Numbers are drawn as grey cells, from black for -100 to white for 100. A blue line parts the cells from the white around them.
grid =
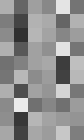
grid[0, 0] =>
37
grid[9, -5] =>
-48
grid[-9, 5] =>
40
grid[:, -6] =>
[37, -2, 9, 38, -11, -8, 37, 8, 11, 31]
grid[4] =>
[-11, 1, 26, 32, -52, 50]
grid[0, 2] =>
25
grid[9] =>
[31, -48, 31, 22, 56, -1]
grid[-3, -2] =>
-12
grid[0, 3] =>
7
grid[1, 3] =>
33
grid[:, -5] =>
[-21, -47, -62, -31, 1, 44, -39, 84, -57, -48]
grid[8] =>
[11, -57, 43, 28, 20, 16]
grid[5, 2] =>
10
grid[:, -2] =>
[79, -21, 5, 77, -52, -49, 66, -12, 20, 56]

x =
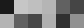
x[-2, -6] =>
-80
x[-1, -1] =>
14
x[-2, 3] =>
42
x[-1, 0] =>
41

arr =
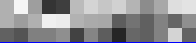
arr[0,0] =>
38
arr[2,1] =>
-34
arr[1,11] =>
2
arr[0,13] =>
78
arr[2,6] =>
4
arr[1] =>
[38, 23, 38, 88, 85, 40, 33, 32, -27, -10, -25, 2, -21, 12]
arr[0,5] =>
47
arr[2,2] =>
0
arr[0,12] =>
74
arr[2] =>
[-24, -34, 0, 0, 12, -48, 4, -27, -71, -19, -25, 2, 66, -22]

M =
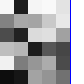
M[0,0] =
94
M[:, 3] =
[95, 58, 75, -32, 35, 16]
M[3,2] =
-78
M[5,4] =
-11
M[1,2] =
29
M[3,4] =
-45
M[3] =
[49, 43, -78, -32, -45]
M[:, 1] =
[-77, 31, -74, 43, -2, -83]
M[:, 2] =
[92, 29, 72, -78, 18, 28]
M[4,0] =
89

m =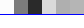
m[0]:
98
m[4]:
37

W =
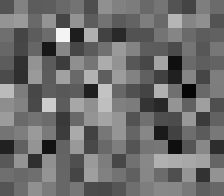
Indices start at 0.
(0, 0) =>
-35
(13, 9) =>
-13
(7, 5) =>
31
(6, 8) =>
-19
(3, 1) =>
-44
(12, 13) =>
17
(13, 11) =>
7
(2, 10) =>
-36
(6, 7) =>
53
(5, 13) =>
5
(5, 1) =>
-63
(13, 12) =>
6
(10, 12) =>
-88
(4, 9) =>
-32
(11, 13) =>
32
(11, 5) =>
-38
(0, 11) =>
-8
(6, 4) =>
-31
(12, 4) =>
-20
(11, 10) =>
7
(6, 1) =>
-2
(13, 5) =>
-7
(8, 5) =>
-18
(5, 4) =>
26
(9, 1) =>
-1
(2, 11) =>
-9
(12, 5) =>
-46
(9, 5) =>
33
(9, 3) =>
-4
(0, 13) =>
-47
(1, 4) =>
-46
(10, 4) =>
-22
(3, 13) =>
-8
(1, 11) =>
-18
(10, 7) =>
-18
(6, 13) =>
-95
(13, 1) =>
-14

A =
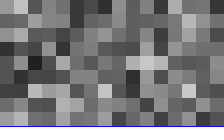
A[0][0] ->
19
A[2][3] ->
-28
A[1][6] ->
-22
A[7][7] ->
8
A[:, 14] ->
[-8, 14, -5, -13, -28, -25, -29, 13, -54]
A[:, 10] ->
[0, -24, 4, 25, 56, 19, 13, -47, 1]
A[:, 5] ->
[-56, -56, -28, -10, -14, 3, -33, 28, -10]
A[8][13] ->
14
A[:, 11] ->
[-55, -19, -52, -46, 43, -39, 8, 13, -49]
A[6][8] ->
-33
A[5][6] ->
3
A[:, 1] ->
[51, -18, 33, -35, 11, -61, -50, 6, 41]
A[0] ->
[19, 51, -33, 3, -12, -56, -42, -62, 11, -27, 0, -55, 36, -11, -8, -58]
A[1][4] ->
2
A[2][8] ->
-11
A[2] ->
[14, 33, -30, -28, -46, -28, 1, 16, -11, -26, 4, -52, -6, 27, -5, -40]
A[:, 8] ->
[11, 8, -11, -37, -20, -23, -33, 1, -45]
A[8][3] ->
-17
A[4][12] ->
-24
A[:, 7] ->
[-62, -15, 16, -30, -6, -25, 53, 8, 23]
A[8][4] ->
26
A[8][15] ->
-35
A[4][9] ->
38
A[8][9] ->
-19
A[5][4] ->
-36
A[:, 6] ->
[-42, -22, 1, -1, -31, 3, -10, -15, -6]

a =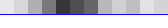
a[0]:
82
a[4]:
-58
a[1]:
69
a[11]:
66

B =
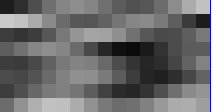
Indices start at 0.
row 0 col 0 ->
-77
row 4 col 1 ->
-54
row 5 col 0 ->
-40
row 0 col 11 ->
-15
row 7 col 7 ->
-5
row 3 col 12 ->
-41
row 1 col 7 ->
-23
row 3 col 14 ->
-28
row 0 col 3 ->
-13
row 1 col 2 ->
34
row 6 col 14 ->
16
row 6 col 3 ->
-4
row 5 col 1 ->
-44
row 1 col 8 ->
-8
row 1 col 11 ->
-4
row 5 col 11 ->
-75
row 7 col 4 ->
50
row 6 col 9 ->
-70
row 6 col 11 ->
-38
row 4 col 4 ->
-6
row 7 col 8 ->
-15
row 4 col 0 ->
-52
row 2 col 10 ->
-32
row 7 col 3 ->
51
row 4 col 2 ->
-43
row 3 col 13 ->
-29
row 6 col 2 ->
-19
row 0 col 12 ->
10
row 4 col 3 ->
-24
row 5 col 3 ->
-17
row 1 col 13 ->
-54
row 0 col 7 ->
-12
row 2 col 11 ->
-42
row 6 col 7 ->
-49
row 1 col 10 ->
8
